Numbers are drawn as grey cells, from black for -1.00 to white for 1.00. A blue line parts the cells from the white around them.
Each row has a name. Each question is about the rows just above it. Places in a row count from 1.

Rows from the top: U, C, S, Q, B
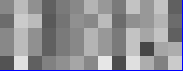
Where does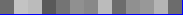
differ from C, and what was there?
2, [0.59]
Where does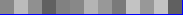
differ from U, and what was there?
5, [-0.04]
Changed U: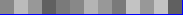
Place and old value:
3, [0.13]
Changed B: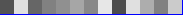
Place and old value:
3, [-0.25]
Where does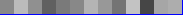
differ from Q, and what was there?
9, [-0.04]

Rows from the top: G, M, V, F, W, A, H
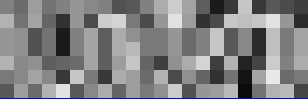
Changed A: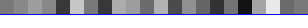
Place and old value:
3, [0.29]
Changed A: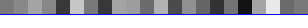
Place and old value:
9, [0.35]
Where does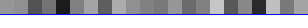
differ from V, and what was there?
11, [-0.05]
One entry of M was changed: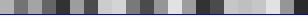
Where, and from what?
6, [0.18]
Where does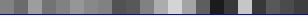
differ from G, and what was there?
13, [0.60]
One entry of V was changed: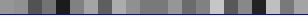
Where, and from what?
19, [-0.67]

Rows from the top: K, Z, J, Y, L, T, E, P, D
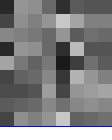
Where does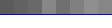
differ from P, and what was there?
6, [0.06]
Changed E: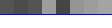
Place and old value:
1, [-0.40]
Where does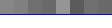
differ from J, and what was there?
3, [-0.06]
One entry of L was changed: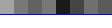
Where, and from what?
6, [-0.51]
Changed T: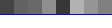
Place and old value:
4, [0.06]
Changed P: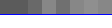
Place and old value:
2, [-0.23]

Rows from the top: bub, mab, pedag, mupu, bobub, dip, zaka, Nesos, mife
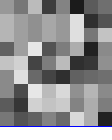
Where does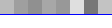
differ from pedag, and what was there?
1, [0.42]
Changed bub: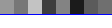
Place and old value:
3, [0.47]
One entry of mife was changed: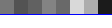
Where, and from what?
8, [-0.74]
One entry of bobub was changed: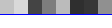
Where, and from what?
2, [0.64]
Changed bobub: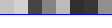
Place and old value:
4, [-0.02]

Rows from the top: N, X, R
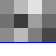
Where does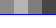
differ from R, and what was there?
2, [0.46]
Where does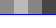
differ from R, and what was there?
3, [-0.01]
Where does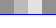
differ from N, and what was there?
1, [0.09]
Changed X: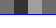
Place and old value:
2, [-0.54]
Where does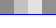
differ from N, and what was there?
2, [0.46]

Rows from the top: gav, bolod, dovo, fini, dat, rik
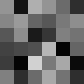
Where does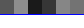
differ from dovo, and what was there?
5, [0.00]
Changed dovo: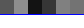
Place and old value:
3, [-0.80]

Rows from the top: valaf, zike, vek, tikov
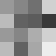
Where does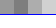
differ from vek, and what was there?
2, [0.05]
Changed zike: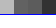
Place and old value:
4, [-0.55]
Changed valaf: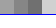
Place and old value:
1, [0.20]
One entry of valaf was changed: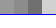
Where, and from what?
2, [0.05]
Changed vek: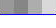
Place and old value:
4, [0.64]
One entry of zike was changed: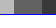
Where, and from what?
3, [-0.28]

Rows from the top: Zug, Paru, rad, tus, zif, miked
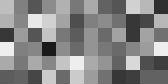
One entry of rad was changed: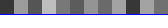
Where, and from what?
4, [0.54]
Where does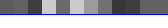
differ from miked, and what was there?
3, [-0.45]
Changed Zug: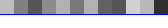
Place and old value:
7, [0.33]

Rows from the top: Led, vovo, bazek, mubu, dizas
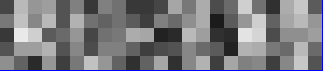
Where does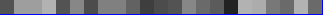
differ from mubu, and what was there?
22, [0.45]
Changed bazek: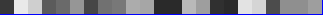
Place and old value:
12, [-0.73]
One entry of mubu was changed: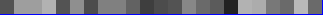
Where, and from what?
6, [0.06]
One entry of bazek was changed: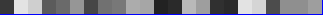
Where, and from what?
2, [0.83]
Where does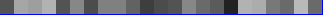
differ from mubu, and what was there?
2, [0.24]

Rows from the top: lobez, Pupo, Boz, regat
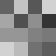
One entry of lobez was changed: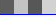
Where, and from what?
1, [-0.22]
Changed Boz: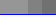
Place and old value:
4, [-0.05]

